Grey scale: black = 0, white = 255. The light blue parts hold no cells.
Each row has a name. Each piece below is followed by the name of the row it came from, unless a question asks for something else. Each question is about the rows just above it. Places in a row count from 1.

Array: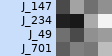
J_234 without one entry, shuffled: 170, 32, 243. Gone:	24
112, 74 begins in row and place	J_49, 1
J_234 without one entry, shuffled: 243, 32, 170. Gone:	24
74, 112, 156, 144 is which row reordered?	J_49

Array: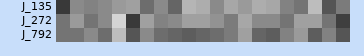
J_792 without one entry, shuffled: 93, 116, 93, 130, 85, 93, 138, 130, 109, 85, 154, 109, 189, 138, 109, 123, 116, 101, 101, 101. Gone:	160
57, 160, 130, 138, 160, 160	J_272
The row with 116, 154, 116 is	J_272
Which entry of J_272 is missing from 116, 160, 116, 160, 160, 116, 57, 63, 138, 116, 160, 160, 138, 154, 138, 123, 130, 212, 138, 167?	146
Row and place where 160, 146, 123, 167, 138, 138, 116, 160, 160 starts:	J_272, 11

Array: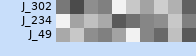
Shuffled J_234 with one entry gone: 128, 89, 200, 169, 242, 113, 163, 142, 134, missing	192
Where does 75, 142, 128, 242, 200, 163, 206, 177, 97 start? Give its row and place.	J_302, 2
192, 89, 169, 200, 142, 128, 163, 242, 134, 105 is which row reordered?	J_49
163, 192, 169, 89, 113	J_234
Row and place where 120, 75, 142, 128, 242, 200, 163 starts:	J_302, 1
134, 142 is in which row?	J_234

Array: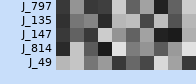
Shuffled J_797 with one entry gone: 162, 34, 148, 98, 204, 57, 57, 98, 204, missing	63
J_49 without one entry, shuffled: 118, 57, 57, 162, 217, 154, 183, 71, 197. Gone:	104
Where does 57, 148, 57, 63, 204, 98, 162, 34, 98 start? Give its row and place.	J_797, 1

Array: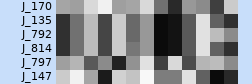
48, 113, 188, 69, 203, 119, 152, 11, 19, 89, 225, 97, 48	J_814
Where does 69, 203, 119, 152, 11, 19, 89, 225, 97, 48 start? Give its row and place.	J_814, 4

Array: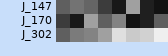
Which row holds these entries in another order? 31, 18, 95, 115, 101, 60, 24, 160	J_147
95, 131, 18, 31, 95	J_170
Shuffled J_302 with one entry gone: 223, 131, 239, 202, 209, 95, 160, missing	123

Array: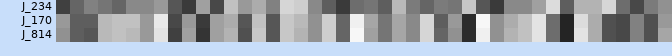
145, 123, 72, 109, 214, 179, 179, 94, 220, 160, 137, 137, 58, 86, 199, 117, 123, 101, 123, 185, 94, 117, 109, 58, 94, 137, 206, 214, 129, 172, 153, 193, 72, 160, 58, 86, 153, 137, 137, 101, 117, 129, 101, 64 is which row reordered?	J_234
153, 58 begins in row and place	J_170, 10
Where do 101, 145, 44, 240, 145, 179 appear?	J_814
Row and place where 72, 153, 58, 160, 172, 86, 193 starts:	J_170, 9

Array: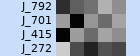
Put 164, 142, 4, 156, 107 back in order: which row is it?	J_415
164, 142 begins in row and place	J_415, 4

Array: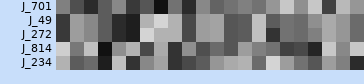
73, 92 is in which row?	J_234
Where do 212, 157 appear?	J_234
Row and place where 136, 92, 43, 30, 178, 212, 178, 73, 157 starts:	J_49, 3
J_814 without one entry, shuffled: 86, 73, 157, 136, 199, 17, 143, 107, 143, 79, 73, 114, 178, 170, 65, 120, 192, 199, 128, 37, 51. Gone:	206
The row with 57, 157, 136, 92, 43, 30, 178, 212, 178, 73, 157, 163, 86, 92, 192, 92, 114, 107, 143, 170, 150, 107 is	J_49
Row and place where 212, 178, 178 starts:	J_272, 7
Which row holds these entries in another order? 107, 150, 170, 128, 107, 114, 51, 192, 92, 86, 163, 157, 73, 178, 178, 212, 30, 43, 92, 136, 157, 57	J_272

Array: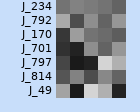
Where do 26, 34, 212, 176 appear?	J_797
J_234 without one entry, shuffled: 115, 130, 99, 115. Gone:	123
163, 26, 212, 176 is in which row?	J_49
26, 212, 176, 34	J_49
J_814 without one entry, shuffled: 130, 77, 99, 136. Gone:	85
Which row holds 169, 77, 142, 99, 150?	J_792

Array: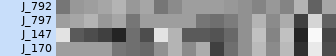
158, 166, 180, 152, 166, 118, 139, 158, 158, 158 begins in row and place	J_792, 3
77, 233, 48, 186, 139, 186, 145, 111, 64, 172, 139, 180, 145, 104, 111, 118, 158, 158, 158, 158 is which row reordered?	J_170
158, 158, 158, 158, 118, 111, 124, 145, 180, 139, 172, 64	J_797
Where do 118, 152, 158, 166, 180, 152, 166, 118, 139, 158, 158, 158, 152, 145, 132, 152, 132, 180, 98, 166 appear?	J_792
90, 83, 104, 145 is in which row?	J_147

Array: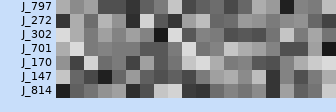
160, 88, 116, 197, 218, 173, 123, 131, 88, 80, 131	J_170
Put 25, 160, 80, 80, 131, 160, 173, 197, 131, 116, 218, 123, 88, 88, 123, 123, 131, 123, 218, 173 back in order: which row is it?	J_701
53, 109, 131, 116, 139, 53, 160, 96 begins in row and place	J_814, 11
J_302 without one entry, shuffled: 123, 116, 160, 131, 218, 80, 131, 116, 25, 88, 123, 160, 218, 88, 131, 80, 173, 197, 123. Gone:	166
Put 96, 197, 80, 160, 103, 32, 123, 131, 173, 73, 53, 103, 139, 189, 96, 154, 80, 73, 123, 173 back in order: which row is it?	J_147
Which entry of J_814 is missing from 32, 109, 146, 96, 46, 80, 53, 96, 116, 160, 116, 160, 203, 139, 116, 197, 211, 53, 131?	60

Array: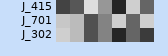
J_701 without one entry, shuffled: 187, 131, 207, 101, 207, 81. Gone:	199
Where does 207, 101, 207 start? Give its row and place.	J_701, 5

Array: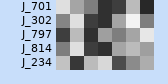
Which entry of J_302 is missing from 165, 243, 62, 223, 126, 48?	133
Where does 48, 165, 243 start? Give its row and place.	J_302, 4
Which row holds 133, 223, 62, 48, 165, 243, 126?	J_302
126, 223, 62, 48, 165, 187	J_814
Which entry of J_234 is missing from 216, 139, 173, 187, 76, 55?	194
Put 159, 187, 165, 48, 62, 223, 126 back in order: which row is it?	J_814

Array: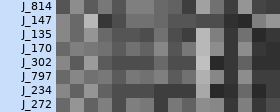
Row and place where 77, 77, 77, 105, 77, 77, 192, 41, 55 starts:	J_302, 5
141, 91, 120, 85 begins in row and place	J_814, 2
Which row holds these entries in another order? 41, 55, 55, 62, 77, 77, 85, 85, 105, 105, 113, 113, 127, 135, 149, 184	J_135
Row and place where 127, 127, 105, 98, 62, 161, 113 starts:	J_814, 6
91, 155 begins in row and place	J_302, 2
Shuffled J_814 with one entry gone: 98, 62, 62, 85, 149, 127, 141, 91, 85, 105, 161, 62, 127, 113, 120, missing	69
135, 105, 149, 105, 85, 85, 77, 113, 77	J_135

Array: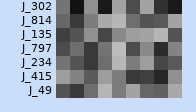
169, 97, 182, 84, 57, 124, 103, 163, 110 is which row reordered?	J_49
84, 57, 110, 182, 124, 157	J_234
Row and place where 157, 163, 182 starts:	J_135, 6
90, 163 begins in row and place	J_814, 8

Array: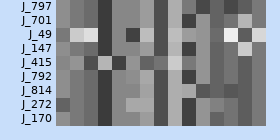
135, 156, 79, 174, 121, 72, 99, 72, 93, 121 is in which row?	J_797
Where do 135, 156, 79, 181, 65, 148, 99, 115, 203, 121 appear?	J_147
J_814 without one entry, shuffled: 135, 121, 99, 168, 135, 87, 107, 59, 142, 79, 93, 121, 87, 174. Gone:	162

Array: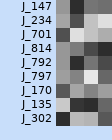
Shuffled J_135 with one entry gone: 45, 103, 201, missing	53
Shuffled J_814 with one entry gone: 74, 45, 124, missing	151
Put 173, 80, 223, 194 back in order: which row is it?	J_701
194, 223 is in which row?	J_234
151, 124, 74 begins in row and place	J_814, 1
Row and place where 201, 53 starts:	J_135, 1
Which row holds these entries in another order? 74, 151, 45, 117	J_792

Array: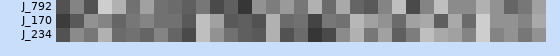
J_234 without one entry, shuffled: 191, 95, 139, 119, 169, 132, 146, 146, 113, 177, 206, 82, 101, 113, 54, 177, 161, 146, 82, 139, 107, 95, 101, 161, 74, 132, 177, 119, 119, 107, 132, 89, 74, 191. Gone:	125
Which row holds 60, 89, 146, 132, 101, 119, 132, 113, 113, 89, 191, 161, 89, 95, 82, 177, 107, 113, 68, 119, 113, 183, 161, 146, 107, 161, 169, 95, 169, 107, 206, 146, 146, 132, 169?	J_170
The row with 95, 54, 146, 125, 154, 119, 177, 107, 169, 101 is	J_792
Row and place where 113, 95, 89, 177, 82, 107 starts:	J_234, 13
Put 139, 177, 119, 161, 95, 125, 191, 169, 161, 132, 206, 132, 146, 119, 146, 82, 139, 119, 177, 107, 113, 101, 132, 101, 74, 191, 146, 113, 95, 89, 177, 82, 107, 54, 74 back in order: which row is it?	J_234

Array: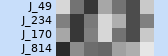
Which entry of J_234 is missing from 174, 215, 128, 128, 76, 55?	122
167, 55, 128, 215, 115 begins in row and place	J_170, 1

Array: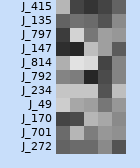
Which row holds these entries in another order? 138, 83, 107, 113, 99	J_135
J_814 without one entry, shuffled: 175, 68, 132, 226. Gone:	218
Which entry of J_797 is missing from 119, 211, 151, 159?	60
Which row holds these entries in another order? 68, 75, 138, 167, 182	J_170

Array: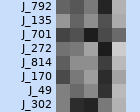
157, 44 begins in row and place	J_170, 3
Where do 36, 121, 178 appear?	J_302

